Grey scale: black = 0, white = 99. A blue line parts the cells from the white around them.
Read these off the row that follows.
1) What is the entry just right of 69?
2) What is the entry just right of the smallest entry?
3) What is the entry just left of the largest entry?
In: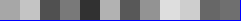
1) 34
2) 69
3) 57

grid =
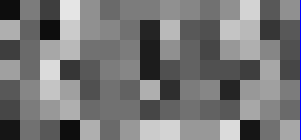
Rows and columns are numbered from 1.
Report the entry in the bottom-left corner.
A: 8
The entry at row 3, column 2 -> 41
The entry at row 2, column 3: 5
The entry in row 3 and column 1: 24
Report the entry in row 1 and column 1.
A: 5
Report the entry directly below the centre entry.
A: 68
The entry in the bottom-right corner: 65
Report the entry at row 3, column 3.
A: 65
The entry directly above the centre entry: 11
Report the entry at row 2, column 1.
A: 68
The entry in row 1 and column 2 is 48
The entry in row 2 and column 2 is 38
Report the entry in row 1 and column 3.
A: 24
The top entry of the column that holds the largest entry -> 89
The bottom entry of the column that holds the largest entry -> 5
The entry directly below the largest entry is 79
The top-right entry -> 56

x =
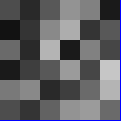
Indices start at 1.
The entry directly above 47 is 10
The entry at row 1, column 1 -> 30
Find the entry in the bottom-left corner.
30
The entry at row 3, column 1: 41
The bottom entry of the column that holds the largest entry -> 41
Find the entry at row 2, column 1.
7
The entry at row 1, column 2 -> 16
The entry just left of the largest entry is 27
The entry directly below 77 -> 70

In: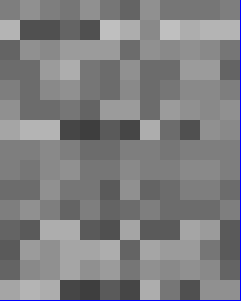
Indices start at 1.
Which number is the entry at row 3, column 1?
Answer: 39
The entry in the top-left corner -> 49
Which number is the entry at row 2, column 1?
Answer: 70
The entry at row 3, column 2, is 56
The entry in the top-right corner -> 49
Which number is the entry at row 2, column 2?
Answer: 31
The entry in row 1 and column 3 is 49
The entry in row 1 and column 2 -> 56
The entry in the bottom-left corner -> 64
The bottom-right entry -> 56

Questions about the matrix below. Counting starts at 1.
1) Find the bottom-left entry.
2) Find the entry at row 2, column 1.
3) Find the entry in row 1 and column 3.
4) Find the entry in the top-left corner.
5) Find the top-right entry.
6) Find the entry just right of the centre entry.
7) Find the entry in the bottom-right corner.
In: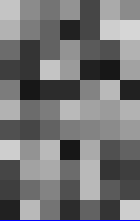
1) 13
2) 69
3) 45
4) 76
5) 54
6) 63
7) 80

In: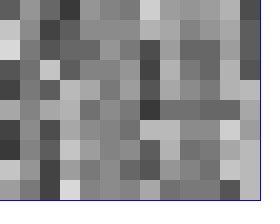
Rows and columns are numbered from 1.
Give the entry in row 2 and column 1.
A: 76
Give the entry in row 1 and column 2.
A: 58
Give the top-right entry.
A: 30
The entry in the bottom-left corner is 61
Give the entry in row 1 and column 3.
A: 40
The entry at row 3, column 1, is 84
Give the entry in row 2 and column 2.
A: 54
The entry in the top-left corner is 36
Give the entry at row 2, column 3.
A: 26
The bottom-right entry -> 72

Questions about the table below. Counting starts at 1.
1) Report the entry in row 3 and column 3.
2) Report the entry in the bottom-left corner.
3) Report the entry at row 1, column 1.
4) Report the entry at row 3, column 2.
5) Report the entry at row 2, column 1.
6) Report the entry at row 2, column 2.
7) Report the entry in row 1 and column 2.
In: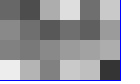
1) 53
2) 92
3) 40
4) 47
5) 53
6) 43
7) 30
